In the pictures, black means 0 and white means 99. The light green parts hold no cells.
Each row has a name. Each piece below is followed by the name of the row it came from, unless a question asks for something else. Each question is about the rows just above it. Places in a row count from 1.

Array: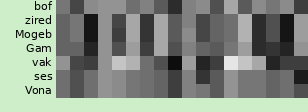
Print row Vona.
[43 31 43 57 54 46 43 39 24 50 46 35 57 46 46 39 43 31]
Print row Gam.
[39 39 14 57 31 61 24 65 31 50 39 35 46 61 17 20 14 57]
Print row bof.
[46 27 54 57 57 43 50 35 17 50 54 31 65 35 54 46 54 24]
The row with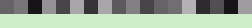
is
zired

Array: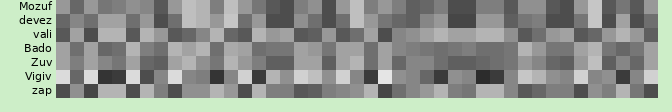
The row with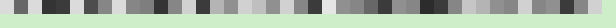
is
Vigiv
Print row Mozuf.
[59 40 59 46 49 56 52 34 59 74 70 49 74 59 46 34 30 49 56 30 59 74 49 59
 49 37 40 49 30 30 49 49 34 56 56 34 30 59 77 34 46 34 59]
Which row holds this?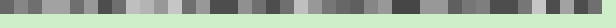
devez
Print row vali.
[34 63 30 70 70 34 70 59 34 40 52 70 40 34 70 59 63 34 37 59 34 43 63 30
 52 56 63 70 63 63 70 70 56 34 43 59 63 34 40 59 70 59 37]
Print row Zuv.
[63 49 63 52 46 63 40 37 63 70 56 46 70 59 49 37 37 63 63 37 63 70 43 63
 40 52 52 43 37 37 40 43 46 59 52 40 37 59 74 37 52 40 63]
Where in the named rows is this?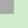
Bado, 13
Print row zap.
[30 56 27 70 70 30 70 49 30 56 56 70 59 30 70 49 49 34 37 49 52 56 70 27
 43 52 59 70 49 46 70 70 52 34 40 49 49 30 56 49 70 46 30]

